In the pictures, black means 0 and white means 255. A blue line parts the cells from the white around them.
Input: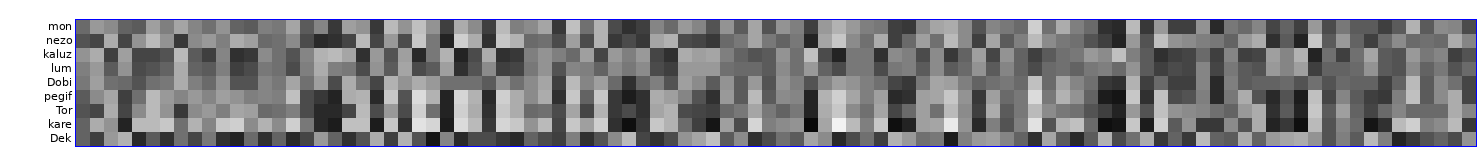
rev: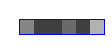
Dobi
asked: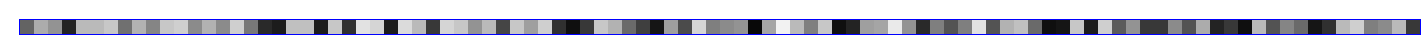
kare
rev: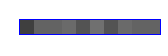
Dobi

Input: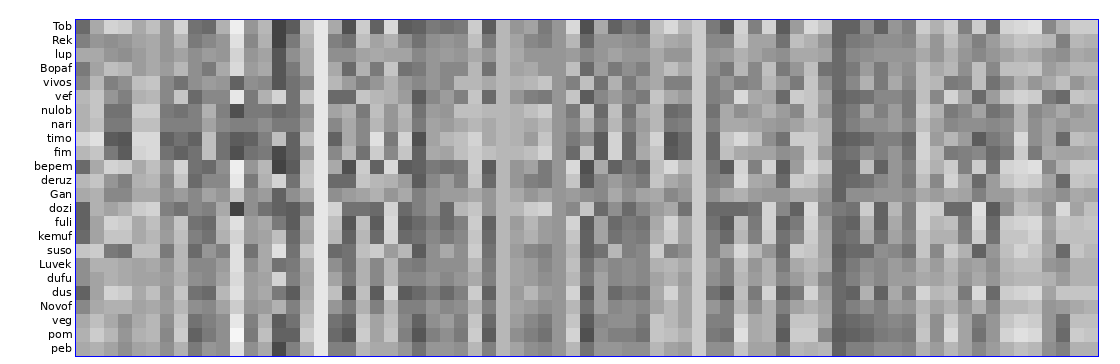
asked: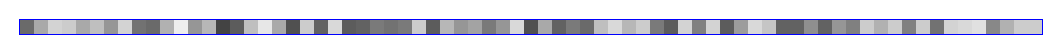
Tob
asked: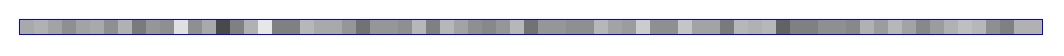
peb
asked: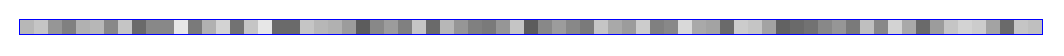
deruz
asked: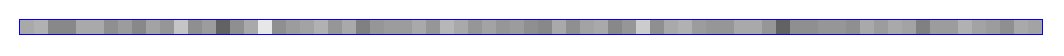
Gan
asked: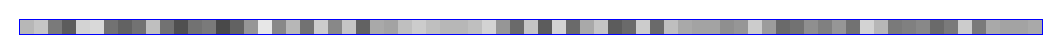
fim
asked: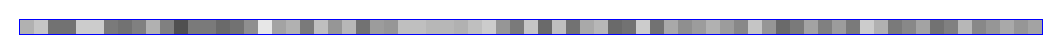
nulob

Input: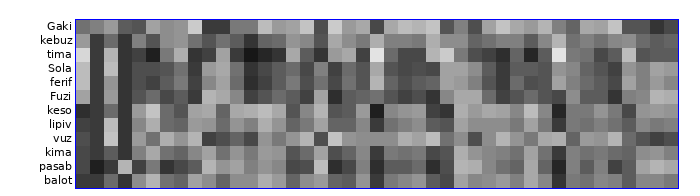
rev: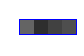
tima
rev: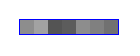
lipiv
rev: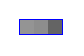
kima
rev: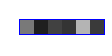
tima
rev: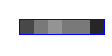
keso

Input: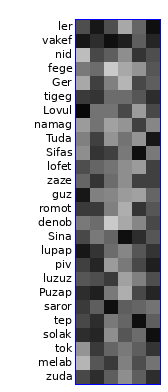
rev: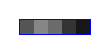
lupap
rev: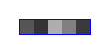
romot
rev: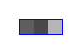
Ger
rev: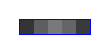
tok
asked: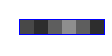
zuda
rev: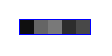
tep
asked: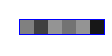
Tuda

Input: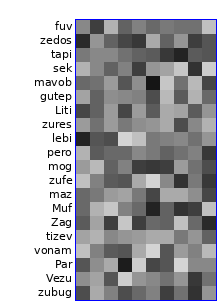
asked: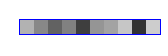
sek
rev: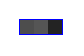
lebi
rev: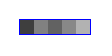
sek
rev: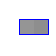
zures
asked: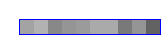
tizev
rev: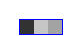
sek

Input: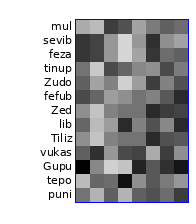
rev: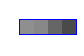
tinup
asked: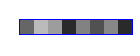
lib
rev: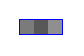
tepo
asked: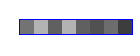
puni
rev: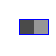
vukas
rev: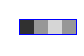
sevib

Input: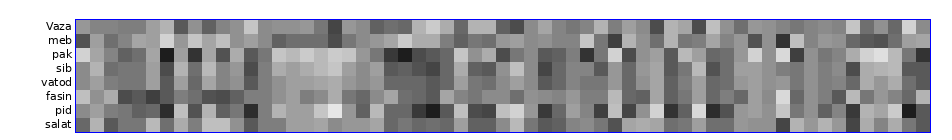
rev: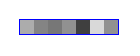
pak
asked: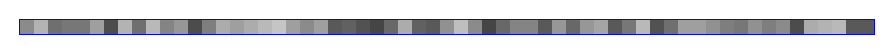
sib
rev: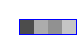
pak
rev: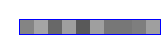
vatod
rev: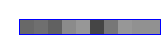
Vaza
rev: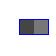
Vaza

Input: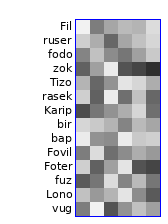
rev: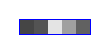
Foter
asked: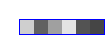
Foter
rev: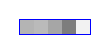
Fil

